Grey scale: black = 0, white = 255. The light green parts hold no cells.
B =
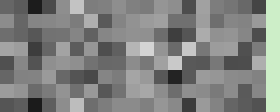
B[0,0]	102
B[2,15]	145
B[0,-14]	195
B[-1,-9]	128
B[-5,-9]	212
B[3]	[164, 157, 61, 102, 163, 92, 150, 78, 96, 181, 212, 148, 106, 199, 119, 156, 158, 80, 124]
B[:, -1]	[69, 154, 77, 124, 174, 130, 135, 82]
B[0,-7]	142
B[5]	[102, 130, 131, 154, 104, 84, 73, 133, 124, 165, 153, 88, 35, 89, 155, 150, 139, 137, 130]
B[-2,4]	147
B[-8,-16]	75
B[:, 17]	[104, 131, 134, 80, 77, 137, 90, 91]
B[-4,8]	105
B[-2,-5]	139
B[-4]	[80, 135, 83, 143, 149, 143, 114, 104, 105, 140, 120, 161, 201, 89, 87, 120, 76, 77, 174]
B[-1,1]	93
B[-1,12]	137
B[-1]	[85, 93, 27, 94, 141, 189, 110, 125, 139, 139, 128, 150, 137, 60, 154, 131, 101, 91, 82]
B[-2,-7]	109
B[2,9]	145
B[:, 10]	[123, 155, 144, 212, 120, 153, 167, 128]
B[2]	[110, 101, 87, 114, 115, 133, 97, 134, 141, 145, 144, 109, 62, 85, 172, 145, 148, 134, 77]
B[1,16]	134
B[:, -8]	[149, 160, 109, 148, 161, 88, 141, 150]
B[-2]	[156, 148, 107, 123, 147, 112, 153, 87, 114, 159, 167, 141, 109, 143, 139, 122, 140, 90, 135]

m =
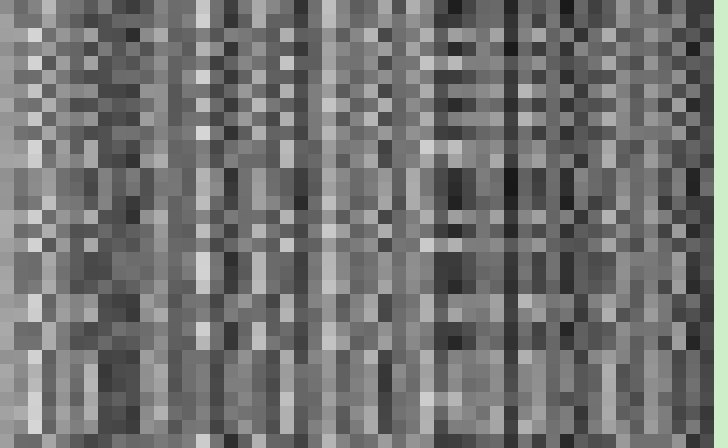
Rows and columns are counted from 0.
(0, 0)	140
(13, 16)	57
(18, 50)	79
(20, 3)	171
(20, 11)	148
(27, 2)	185
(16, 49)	43
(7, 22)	126
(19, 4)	112
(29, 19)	88
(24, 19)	118
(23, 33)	80
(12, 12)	118
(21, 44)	126
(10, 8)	92
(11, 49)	92
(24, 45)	93
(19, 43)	90
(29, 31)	102
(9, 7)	81
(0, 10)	85
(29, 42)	113
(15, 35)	161
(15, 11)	172
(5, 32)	60
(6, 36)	62
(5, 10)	100
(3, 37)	103
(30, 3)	99
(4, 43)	168
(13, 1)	116
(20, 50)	69
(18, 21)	63
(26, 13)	111
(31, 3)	166
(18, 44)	142
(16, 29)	136
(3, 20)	93
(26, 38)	143
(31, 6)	70

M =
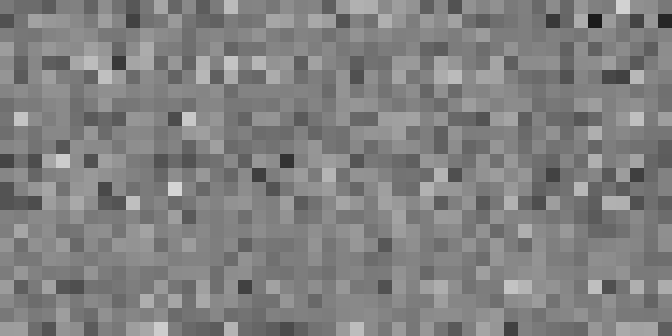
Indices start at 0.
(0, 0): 121
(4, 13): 100
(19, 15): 111
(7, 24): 144
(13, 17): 141
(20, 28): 151
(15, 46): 120
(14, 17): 149
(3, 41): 143
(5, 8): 156
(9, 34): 126
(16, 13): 128
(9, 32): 147
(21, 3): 116
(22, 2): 122
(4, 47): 142
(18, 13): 131
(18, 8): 130
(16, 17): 128
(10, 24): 112
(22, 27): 132
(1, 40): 102
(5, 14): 183
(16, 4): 115
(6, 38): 116
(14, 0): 83
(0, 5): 129
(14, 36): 178
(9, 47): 118
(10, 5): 144
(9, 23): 117
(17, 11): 110
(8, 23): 129
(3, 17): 116
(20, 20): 133
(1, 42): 27
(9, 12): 128
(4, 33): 125
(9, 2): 116

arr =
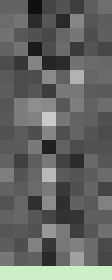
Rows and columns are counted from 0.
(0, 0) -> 99
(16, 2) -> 82
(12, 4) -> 90
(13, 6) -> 101
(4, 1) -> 55
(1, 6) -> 86
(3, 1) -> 114
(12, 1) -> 85
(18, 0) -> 119
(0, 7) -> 110
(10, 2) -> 121
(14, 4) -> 47
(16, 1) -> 89
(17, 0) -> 93
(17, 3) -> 55
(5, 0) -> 90
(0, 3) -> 69
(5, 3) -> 138
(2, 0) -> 114
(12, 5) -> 85
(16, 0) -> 86
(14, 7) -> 129
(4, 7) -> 103
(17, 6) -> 107
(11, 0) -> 99
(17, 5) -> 128
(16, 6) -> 87
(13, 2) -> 106
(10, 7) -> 83
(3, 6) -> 85
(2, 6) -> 79
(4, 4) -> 42
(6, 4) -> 120
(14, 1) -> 102
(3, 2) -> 26
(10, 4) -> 98
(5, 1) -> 76
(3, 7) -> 71

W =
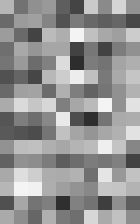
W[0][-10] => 182
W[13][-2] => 196
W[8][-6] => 233
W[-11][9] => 197
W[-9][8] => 145
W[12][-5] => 178
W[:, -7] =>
[153, 132, 187, 166, 129, 184, 107, 215, 136, 117, 175, 124, 173, 174, 127, 176]
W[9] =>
[89, 83, 76, 117, 193, 165, 149, 167, 177, 226]
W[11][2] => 141
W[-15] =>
[106, 155, 160, 132, 82, 123, 104, 94, 102, 72]
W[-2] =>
[80, 167, 116, 127, 47, 129, 115, 62, 143, 93]
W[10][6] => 187
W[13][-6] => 159
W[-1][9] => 141
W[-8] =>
[85, 126, 109, 136, 233, 78, 46, 116, 170, 173]
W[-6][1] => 189
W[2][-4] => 192
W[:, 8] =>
[213, 102, 159, 124, 164, 169, 145, 145, 170, 177, 196, 128, 152, 196, 143, 193]
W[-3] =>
[182, 244, 241, 174, 159, 147, 136, 198, 196, 179]
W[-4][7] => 229
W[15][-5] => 111
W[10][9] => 134
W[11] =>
[98, 145, 141, 124, 93, 109, 124, 118, 128, 66]
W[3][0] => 111

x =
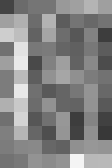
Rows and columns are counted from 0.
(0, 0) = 68
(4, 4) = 159
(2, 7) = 61
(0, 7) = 159
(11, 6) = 184
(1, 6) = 104
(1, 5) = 116
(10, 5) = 144
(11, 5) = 244
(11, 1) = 120
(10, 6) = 151
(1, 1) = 176
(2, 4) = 109
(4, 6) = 137
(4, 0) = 159
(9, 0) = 127
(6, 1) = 232
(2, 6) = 130
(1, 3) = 179
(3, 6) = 120
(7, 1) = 201
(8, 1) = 212
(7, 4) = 101
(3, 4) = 101
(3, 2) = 120
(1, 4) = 92
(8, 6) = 132
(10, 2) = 137

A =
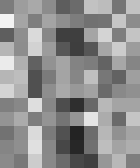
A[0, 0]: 124
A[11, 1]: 120
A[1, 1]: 165
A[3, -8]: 210
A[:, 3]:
[140, 164, 135, 156, 146, 123, 142, 135, 148, 123, 136, 137]
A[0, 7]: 188
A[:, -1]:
[194, 140, 196, 156, 133, 159, 144, 164, 197, 164, 174, 126]
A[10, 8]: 163
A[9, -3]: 183
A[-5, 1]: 136
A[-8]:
[235, 175, 97, 146, 165, 131, 125, 99, 167, 133]
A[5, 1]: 189
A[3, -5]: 62
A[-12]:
[124, 157, 169, 140, 93, 107, 194, 188, 117, 194]
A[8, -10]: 148
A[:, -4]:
[194, 113, 165, 86, 125, 191, 162, 104, 229, 108, 112, 63]
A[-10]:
[94, 142, 218, 135, 63, 63, 165, 212, 126, 196]
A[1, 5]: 125
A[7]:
[127, 136, 222, 135, 77, 46, 104, 184, 164, 164]
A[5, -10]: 182
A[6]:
[212, 179, 80, 142, 169, 152, 162, 106, 137, 144]
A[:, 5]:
[107, 125, 63, 62, 131, 134, 152, 46, 149, 35, 39, 71]
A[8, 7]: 172
